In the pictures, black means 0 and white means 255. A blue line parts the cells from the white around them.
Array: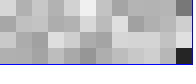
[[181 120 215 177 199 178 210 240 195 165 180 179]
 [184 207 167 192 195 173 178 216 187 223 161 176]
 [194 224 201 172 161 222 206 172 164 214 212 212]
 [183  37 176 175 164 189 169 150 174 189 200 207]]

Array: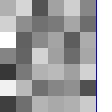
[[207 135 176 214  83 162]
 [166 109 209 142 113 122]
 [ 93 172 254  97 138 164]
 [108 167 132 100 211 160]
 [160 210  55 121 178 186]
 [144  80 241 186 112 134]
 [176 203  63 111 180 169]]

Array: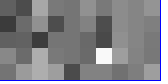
[[133 148  96  76 167 121 117 145 121 140]
 [133 127  59 107 145  77 117 130  77 140]
 [133 121  96  98  60 117 117 105  73 144]
 [131 120 136 107 174 121 117 106 249 158]
 [126 158 116 155 174 158  75 130 130 113]]

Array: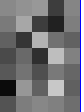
[[ 61 133 137 146 152]
 [ 33 126 122 167  61]
 [113  97  97  53 179]
 [190 129  74 105  47]
 [121 102  88 115  79]
 [200  96  11 151  97]
 [128 110  83 125 135]]

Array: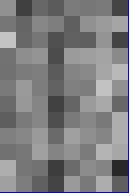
[[122  68 145  64 103  91 123 119]
 [155 165 118 101 135 126  95 145]
 [148  68 195 103 118  80  97  95]
 [164 138 114 142 148  76 155 159]
 [166 185 113 123 126  91 132 137]
 [194 145 122 154 125  98 128 125]
 [169 103 106 152 133  65 101 155]
 [121 174  94 122 134  78 122 135]
 [133 174 128 135 154 106 160 143]
 [180 167 113 119 160 132 146 123]
 [132  40 174 118 114  61 107 140]
 [173  95 160 125  96  68 154 121]]

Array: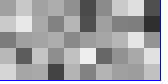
[[222  79 159 200 161 174 143  73 139 202]
 [126  48 203 231 169 130 182  78 159 128]
 [230 149 124 159 163 173 138 158 166 182]
 [169 225 184  91 195 142 193 239 104 145]
 [157 192 214 167 169  67 179 131 180 159]]

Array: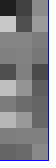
[[ 65 139  32]
 [ 79 154 199]
 [132 123 133]
 [131 118 128]
 [127  75  78]
 [149  94 190]
 [108 101 124]
 [152 104 182]
 [128 129 125]
 [106 137 100]]
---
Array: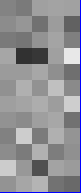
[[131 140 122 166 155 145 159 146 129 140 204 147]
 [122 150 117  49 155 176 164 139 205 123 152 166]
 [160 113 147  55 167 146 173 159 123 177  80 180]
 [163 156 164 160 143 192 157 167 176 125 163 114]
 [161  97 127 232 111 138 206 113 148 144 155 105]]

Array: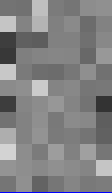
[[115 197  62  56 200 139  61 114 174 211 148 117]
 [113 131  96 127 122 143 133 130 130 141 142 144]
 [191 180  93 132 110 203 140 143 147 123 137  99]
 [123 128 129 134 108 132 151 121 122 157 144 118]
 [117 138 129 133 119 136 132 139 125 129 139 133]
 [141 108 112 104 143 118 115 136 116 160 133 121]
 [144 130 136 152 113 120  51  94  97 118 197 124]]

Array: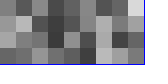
[[128 152 166 102]
 [ 88 184 127 111]
 [137  82 116 149]
 [ 74  62  59 112]
 [ 97  84 144  94]
 [135 133  78  63]
 [ 83 175 170 186]
 [101 123  68 159]
 [217 161 101 122]]

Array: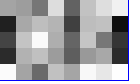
[[164  32  68  43 251]
 [157 168 196 178 164]
 [118 190 250 192 106]
 [221 180 174 156 193]
 [ 98  64 101  94 165]
 [194 189 197 153 248]
 [222 193 119 168 231]
 [241  14  53  43 254]]

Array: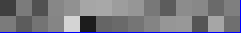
[[ 63 123]
 [123  92]
 [ 81 116]
 [135 133]
 [145 212]
 [166  28]
 [168 101]
 [157 106]
 [150 117]
 [120 132]
 [ 92 150]
 [140 152]
 [136  85]
 [106 166]
 [127 111]]

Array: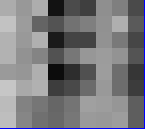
[[172 194 178 178 154 198 187 190]
 [152 156 153 146 150 169 130 134]
 [173 100 176 132 175 177 118 112]
 [ 18  83  26  82  12  61 102 104]
 [ 75 114  68 119  45  73 116 119]
 [ 63 127  67 151  80 107 160 154]
 [143 145 146 156 157 153 157 152]
 [127 175 121 147 109 109 150 157]
 [ 74  90  70  84  54  60  94  94]]
